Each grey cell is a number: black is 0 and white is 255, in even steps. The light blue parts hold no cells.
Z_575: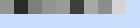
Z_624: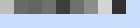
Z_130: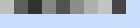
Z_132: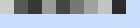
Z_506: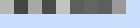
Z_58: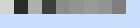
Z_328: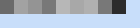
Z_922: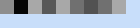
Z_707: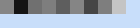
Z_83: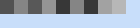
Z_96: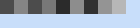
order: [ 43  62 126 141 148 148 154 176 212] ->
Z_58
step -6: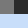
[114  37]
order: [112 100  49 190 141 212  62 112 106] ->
Z_624
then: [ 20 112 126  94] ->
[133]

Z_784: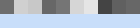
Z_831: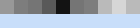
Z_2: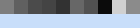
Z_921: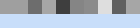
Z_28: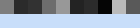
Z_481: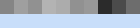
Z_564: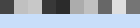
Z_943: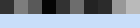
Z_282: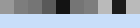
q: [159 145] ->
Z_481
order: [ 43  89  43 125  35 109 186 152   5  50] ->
Z_28

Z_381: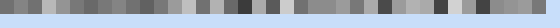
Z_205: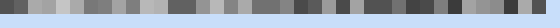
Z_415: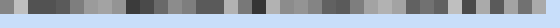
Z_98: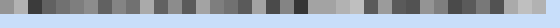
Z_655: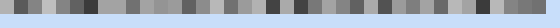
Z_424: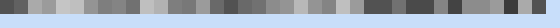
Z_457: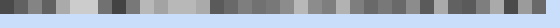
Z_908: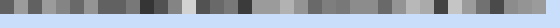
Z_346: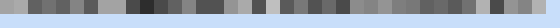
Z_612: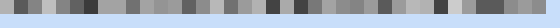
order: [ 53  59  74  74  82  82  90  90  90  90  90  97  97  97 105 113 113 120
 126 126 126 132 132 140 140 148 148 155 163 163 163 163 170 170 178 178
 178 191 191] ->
Z_415
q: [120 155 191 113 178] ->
Z_381
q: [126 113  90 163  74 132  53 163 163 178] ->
Z_98
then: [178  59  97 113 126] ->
[140]
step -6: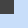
[61]
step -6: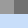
[149 107]

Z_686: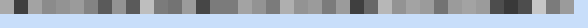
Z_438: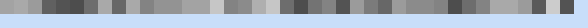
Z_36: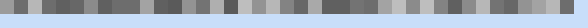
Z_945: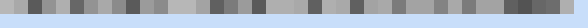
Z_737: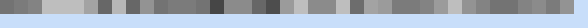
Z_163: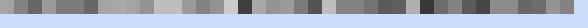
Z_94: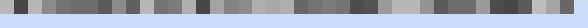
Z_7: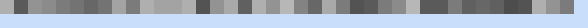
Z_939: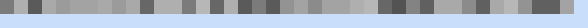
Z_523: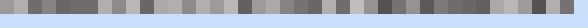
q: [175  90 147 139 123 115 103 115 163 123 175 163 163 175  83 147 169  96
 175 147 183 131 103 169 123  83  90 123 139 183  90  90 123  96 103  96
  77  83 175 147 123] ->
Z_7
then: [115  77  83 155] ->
[183]
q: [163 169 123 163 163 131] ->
Z_945
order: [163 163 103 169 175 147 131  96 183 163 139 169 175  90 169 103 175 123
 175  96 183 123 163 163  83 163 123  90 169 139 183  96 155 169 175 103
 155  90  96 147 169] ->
Z_939
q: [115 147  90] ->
Z_523
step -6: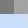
[117 157]
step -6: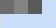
[103 125  84]

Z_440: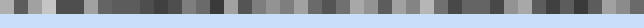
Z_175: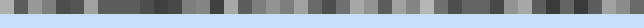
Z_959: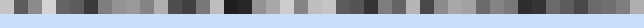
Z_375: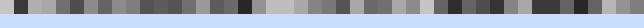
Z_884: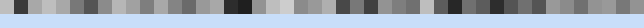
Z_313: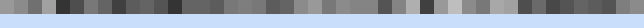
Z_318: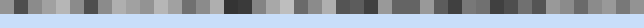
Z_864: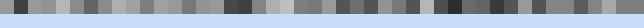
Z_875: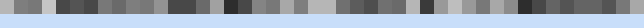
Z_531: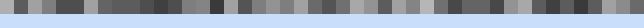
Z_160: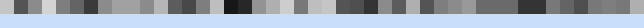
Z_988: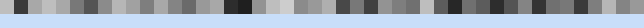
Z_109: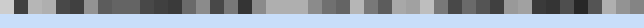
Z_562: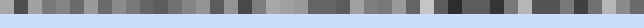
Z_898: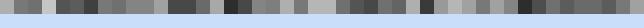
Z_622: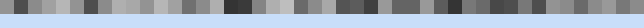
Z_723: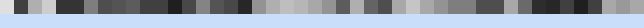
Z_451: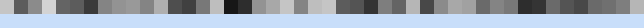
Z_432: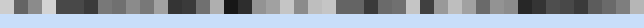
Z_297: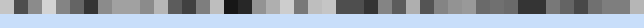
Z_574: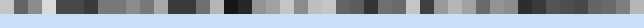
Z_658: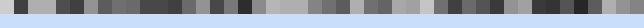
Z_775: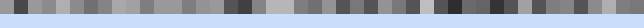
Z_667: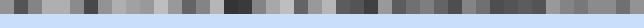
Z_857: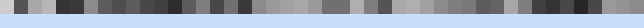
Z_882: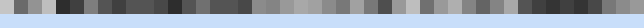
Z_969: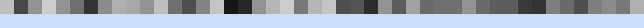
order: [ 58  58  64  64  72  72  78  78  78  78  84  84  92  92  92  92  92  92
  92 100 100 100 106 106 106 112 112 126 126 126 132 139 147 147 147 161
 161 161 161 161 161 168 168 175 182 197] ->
Z_440
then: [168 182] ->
[52]

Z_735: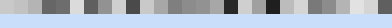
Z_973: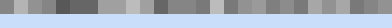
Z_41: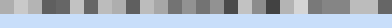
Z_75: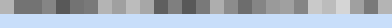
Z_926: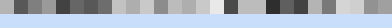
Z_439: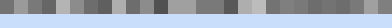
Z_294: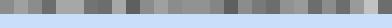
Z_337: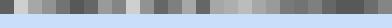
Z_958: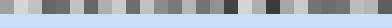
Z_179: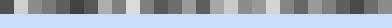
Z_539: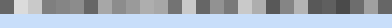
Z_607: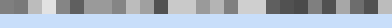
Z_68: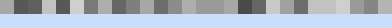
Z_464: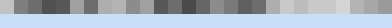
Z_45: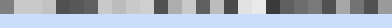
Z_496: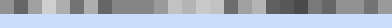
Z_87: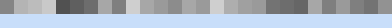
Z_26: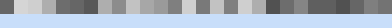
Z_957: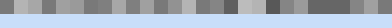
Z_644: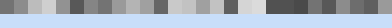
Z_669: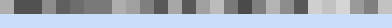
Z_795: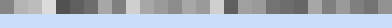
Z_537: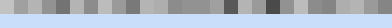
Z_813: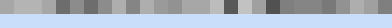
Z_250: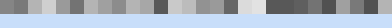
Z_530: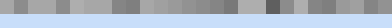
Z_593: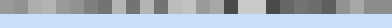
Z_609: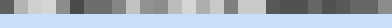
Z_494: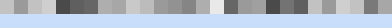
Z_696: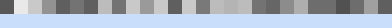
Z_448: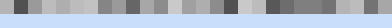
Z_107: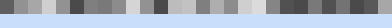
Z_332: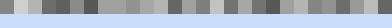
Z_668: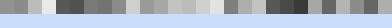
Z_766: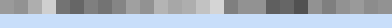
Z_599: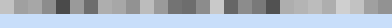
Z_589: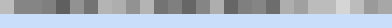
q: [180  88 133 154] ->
Z_957
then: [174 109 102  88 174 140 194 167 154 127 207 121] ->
[194]

